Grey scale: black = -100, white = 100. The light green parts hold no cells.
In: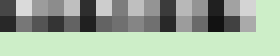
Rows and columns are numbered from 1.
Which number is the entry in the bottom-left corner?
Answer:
-69
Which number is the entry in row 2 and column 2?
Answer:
-7
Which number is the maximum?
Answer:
71
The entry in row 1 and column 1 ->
-44
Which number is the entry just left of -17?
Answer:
22
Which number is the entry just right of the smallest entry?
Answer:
-49
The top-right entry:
66
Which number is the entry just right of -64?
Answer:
61
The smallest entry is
-86
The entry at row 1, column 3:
22

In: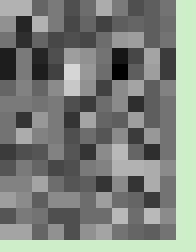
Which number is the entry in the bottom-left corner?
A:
29
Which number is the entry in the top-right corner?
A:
-10
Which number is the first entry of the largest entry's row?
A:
-77
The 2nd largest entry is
57
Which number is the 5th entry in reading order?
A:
-39
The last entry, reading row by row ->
-10
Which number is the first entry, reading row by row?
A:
40
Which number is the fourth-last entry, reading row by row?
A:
-10
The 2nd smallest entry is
-83
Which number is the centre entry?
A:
29
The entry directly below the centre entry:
-15
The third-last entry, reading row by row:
-21
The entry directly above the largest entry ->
24
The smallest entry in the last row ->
-39
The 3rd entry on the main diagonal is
-21
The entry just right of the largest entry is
19
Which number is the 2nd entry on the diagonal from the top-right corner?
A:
-27
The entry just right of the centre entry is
-21
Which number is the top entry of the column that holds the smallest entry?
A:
-4
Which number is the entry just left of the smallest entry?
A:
-15
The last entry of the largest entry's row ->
-54
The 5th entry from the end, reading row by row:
29
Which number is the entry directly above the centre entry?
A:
-54
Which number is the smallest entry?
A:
-99
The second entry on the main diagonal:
-71
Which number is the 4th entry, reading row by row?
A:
-4

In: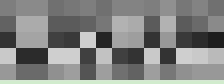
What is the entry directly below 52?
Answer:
24
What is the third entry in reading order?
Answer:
8
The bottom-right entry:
19
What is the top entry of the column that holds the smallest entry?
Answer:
-12
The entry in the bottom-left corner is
19
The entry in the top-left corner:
-2
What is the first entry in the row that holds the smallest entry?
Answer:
-61
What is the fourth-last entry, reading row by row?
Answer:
-7
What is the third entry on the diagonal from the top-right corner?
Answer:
-55
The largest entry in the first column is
57
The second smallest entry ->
-72
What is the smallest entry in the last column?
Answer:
-77
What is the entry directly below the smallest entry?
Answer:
46
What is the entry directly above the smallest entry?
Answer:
8
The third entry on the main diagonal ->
29

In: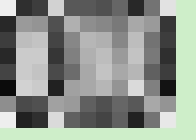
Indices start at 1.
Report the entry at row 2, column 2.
21
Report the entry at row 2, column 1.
-69
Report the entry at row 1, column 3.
-52
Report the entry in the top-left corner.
87
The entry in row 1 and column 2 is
-63
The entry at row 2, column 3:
16
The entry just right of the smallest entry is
65
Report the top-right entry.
77
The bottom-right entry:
82
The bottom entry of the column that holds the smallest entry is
87
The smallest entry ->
-91
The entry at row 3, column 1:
-52
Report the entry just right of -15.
32

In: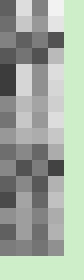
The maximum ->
90
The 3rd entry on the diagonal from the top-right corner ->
-25
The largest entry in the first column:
19
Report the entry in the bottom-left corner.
-3
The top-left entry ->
-25
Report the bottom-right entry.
13
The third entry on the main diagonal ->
-3
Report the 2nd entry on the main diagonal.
56

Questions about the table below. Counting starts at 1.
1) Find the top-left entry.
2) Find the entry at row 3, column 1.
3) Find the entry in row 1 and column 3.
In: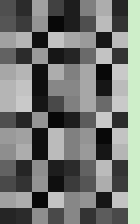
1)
-38
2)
26
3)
26

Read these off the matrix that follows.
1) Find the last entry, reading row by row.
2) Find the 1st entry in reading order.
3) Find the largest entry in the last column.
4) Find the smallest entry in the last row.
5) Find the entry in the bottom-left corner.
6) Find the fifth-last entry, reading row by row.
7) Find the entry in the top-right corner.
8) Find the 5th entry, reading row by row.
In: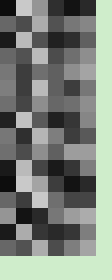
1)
29
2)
-90
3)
35
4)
-41
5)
-19
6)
-36
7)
-69
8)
-85
